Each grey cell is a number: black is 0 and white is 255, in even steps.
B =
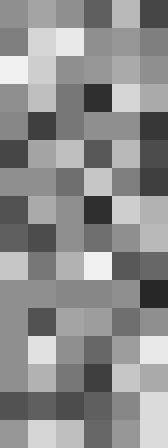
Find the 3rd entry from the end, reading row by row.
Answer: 103
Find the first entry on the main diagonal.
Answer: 143
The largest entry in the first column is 240
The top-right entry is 70
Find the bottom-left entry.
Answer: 150
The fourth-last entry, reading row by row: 191
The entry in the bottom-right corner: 219
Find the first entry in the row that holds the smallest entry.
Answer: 143
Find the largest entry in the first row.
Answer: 185
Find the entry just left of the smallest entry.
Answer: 143
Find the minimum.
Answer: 39
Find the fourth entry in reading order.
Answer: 95
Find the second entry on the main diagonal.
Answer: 213
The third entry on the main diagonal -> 143
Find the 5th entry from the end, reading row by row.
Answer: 213
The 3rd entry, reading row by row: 143
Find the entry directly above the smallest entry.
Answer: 103
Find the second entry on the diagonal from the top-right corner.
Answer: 150

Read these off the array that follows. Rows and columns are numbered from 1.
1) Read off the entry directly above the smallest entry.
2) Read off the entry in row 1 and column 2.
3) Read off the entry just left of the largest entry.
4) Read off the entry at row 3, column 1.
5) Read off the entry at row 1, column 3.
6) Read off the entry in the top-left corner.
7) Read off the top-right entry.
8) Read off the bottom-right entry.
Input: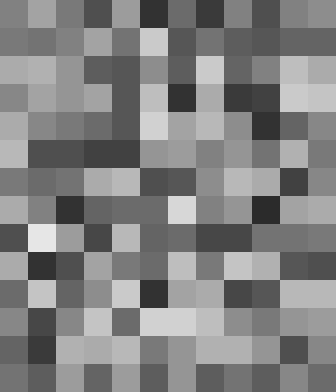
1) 171
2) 163
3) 79
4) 171
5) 121
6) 129
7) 141
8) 107

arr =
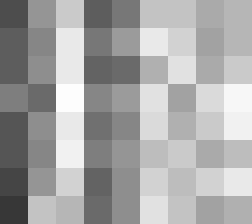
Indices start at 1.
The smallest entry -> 55
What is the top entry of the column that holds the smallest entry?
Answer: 77
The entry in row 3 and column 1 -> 93
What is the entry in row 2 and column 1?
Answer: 93
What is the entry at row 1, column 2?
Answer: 149
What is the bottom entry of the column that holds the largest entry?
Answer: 182
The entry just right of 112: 134
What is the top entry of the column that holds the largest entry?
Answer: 202
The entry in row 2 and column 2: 134
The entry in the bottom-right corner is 176
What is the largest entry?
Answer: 253
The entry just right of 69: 149
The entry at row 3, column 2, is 142

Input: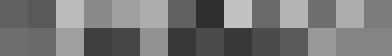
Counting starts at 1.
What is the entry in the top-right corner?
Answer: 124
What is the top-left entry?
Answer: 97
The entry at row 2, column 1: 111
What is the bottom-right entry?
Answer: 132
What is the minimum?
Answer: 48
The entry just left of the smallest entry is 97
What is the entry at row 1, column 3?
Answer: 186
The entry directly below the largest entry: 56

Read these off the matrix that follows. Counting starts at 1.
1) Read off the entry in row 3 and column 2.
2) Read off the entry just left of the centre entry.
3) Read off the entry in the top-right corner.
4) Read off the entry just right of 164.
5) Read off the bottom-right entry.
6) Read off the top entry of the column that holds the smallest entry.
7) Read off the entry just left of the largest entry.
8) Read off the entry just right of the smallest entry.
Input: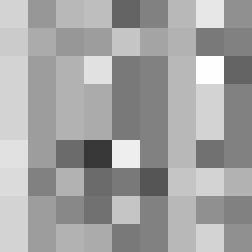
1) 157
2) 171
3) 144
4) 178
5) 144
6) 190
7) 184
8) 238

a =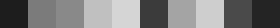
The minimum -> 29
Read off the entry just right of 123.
137

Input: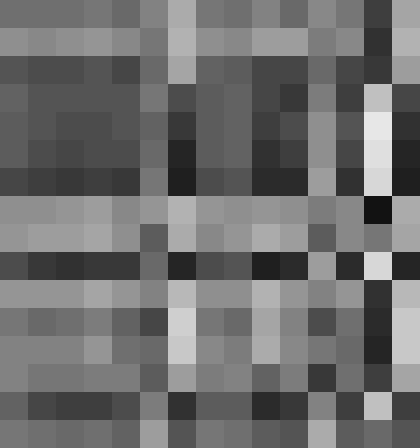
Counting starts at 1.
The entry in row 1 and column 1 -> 111
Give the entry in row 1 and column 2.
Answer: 111
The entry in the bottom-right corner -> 84
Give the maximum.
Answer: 231
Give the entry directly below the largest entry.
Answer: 223
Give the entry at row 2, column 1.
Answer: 143
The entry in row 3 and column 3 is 76
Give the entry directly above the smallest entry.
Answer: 215
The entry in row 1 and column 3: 111
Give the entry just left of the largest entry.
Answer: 84
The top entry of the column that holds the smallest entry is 62
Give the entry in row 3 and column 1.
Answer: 84
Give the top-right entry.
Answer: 165
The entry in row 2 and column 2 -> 136
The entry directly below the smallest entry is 118
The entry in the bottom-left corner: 118
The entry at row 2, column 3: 143
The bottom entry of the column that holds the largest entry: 105
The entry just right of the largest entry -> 49
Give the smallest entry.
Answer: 18

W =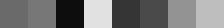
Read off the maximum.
225
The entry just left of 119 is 106
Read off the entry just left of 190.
147

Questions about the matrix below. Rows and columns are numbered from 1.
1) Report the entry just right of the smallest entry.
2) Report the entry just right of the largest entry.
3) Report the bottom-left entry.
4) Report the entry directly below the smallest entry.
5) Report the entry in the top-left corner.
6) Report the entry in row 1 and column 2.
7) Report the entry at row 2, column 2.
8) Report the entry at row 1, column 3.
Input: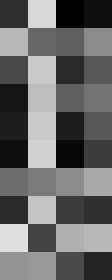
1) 14
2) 66
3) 147
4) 95
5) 48
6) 215
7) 103
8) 1

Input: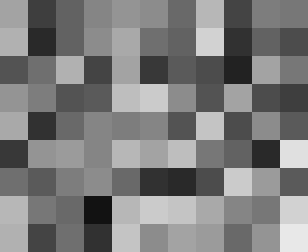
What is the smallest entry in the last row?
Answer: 49
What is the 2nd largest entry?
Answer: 224
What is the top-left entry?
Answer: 163
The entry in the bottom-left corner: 177
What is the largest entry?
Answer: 232
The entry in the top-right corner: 119
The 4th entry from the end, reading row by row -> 155
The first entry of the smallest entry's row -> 183
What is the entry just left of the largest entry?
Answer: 148
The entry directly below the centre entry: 163
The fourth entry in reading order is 133
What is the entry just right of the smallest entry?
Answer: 183
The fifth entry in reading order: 148
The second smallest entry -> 34
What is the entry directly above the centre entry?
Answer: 203
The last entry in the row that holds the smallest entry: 210
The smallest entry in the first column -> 56
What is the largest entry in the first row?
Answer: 183
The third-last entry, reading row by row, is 105

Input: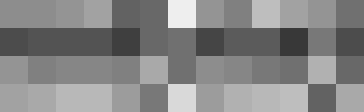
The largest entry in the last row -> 217
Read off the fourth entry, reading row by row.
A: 162
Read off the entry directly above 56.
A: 162
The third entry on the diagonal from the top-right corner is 112
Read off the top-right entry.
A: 112
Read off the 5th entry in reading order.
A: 98
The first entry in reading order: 141
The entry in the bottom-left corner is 162
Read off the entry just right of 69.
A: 91
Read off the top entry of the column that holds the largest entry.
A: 238
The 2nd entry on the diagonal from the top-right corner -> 120
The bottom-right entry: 169
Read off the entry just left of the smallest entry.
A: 91
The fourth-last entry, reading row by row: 184
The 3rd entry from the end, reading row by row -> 190
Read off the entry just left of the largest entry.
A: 104

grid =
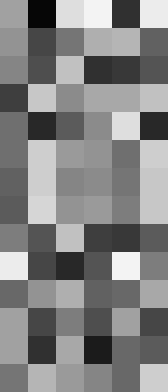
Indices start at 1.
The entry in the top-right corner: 236
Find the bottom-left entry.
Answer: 117
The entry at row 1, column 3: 222
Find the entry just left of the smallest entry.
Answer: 161
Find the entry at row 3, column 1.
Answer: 133
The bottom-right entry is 206
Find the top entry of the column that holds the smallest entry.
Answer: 6
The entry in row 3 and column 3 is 193
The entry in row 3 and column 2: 78
